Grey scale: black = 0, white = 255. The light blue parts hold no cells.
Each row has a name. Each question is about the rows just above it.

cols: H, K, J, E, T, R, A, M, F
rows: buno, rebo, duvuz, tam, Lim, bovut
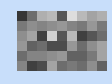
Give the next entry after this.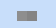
[142]
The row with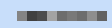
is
bovut
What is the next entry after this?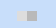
[163]
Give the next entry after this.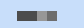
[142]
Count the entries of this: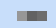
3

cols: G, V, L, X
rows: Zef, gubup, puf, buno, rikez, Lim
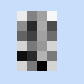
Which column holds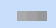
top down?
L
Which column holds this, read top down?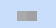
L

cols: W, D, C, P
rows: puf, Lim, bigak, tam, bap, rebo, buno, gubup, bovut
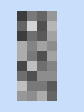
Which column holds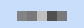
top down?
D
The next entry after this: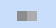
[101]
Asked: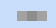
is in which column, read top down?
P
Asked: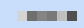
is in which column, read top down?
D

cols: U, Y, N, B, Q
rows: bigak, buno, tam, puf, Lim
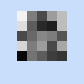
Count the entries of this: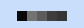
5
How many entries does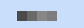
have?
4
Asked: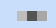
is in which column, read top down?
Q
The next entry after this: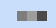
[167]
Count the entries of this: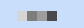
4
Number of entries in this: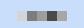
5

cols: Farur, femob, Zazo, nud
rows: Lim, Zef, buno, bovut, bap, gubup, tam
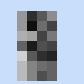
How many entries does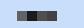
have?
4
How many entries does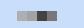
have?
4
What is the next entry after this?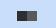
[141]

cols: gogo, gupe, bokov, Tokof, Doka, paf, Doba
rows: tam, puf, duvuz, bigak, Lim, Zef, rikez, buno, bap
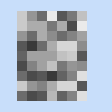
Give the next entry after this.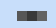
[131]
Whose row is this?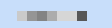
buno
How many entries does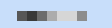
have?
7
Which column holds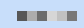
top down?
Doka
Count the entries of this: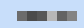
6
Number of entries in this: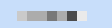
7

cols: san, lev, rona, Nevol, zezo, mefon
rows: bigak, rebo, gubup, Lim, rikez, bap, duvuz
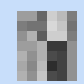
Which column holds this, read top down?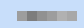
san
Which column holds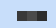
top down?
Nevol
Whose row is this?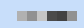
duvuz
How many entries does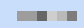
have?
6
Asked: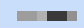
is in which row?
Lim
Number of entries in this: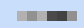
6

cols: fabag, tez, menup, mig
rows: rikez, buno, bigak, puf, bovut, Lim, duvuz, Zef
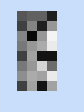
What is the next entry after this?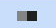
[151]
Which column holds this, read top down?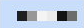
mig
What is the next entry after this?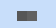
[97]

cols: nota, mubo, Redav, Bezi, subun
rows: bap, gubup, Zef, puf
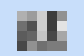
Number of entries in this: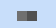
2
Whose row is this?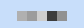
bap
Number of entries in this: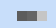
3
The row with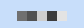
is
gubup
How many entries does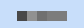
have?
5

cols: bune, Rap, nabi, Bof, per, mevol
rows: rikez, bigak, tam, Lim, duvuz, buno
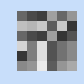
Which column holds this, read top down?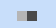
Rap
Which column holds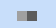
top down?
Bof
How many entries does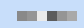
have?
6
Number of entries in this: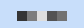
5

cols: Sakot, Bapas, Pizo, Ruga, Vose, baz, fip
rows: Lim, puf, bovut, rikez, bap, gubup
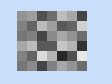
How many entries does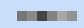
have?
6
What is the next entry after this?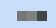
[138]
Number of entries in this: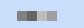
4
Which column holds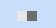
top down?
fip
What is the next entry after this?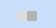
[39]
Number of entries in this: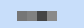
4
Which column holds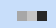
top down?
Vose

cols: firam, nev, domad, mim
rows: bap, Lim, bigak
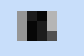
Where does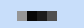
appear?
bigak
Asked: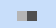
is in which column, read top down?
mim

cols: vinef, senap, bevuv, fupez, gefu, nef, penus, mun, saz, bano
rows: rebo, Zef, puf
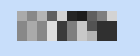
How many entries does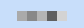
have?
5
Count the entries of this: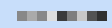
9

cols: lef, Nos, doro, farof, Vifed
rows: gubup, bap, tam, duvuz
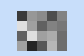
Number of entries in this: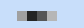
4
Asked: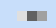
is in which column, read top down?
lef
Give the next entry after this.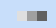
[130]
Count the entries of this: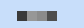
4
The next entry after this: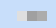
[109]
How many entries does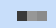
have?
3
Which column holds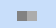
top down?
farof

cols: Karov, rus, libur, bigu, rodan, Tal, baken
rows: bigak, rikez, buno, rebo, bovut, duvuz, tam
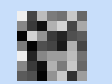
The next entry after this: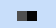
[147]
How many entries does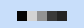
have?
5
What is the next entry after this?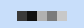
[103]

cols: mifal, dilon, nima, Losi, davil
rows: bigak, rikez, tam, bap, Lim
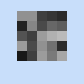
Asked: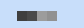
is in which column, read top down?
nima
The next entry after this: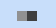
[54]
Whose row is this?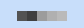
tam
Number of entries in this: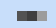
3
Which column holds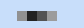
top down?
mifal

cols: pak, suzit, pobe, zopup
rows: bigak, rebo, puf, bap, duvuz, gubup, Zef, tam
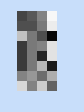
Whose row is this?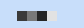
duvuz
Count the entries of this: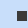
1
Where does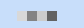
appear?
tam
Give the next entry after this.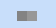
[109]
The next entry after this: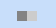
[98]
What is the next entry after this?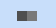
[236]

